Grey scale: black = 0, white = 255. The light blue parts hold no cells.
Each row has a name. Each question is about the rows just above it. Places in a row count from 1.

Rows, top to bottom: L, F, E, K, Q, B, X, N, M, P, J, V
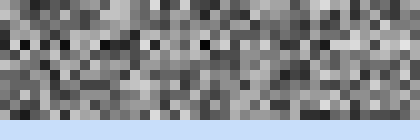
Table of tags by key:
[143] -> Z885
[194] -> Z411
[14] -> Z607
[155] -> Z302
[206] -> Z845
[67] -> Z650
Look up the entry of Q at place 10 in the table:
Z845
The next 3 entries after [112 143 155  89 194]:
[185 132 100]
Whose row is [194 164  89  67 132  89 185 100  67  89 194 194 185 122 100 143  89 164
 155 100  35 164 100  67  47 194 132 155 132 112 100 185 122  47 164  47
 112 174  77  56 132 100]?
F

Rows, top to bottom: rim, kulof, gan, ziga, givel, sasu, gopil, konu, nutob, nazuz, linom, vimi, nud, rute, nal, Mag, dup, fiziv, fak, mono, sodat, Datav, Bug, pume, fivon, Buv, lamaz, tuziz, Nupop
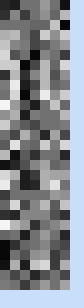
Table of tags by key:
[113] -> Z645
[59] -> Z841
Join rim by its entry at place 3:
Z645
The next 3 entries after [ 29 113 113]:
[153 113  17]

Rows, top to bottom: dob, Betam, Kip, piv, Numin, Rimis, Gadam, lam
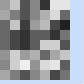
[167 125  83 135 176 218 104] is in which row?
Betam
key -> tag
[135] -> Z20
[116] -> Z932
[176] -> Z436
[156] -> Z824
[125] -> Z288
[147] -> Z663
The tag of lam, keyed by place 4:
Z20

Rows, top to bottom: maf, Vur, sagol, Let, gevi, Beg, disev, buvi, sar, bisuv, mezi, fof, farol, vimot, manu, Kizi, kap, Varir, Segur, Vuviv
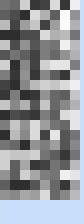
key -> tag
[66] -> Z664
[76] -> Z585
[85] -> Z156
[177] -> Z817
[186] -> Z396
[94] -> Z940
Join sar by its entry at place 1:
Z664
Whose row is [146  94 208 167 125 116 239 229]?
Varir
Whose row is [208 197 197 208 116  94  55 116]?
Kizi

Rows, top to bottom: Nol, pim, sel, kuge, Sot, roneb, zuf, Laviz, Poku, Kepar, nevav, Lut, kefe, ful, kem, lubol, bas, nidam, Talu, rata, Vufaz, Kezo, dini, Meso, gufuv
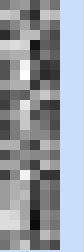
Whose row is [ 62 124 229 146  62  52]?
nevav
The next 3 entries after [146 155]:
[ 83 146 114]
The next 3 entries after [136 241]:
[136  52  52]
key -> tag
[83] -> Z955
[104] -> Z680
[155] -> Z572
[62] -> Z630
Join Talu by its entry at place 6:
Z680

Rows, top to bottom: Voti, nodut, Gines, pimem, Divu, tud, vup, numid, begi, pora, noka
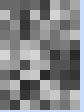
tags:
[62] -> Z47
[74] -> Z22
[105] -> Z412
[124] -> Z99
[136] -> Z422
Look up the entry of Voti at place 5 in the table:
Z47
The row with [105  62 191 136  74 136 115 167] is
noka
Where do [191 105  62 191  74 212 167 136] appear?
nodut
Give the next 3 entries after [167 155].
[ 74 179 167]
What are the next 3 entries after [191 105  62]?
[191  74 212]
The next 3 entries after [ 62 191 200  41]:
[83 62 53]
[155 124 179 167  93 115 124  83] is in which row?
Divu

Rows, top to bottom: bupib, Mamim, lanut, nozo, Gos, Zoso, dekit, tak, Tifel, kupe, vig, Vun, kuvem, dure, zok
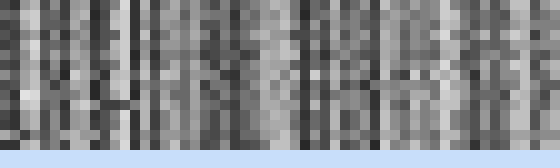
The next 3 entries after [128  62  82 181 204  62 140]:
[ 82 151 151]
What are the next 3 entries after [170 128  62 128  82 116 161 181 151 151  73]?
[ 73 105  82]
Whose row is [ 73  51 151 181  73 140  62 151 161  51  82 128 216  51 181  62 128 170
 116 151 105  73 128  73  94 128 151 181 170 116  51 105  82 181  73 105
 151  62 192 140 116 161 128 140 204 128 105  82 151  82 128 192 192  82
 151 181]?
Vun
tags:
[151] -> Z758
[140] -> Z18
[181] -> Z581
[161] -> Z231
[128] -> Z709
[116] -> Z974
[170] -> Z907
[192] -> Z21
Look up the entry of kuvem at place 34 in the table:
Z581

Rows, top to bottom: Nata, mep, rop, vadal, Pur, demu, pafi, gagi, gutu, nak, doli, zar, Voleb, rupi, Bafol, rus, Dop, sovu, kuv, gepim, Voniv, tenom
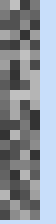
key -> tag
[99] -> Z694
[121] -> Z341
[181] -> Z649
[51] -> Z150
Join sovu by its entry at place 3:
Z649
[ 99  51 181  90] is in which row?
sovu
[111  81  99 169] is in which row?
kuv
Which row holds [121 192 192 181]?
nak

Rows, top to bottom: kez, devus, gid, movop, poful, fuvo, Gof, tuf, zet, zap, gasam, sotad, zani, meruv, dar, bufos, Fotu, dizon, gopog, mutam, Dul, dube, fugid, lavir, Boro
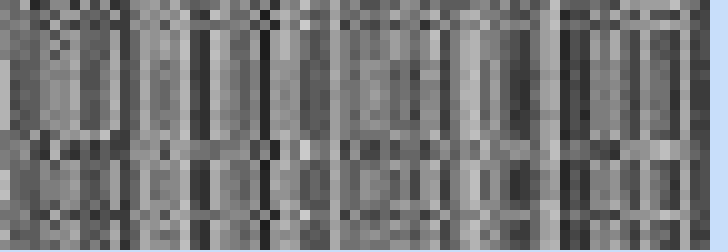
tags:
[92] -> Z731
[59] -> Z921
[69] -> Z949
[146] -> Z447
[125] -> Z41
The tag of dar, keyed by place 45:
Z447
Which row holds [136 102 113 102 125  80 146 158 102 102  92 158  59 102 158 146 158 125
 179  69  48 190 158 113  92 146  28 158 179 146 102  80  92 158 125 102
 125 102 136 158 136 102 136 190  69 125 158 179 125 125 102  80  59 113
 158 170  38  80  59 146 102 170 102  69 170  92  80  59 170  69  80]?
movop
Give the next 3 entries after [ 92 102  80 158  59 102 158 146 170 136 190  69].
[ 48 179 158]
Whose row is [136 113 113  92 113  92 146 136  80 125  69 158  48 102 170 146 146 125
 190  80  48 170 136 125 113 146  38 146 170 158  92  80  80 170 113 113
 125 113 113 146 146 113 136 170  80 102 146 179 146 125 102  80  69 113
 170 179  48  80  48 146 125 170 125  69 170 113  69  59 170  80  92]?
Boro
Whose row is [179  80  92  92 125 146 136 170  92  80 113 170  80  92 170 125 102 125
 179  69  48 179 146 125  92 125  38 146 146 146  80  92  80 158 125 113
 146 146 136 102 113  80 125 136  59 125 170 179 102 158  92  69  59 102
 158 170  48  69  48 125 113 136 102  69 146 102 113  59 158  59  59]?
Gof
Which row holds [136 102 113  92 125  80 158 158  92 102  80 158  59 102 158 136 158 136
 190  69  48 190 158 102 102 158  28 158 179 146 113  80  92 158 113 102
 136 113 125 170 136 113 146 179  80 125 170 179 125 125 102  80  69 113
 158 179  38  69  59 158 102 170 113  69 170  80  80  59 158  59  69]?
devus

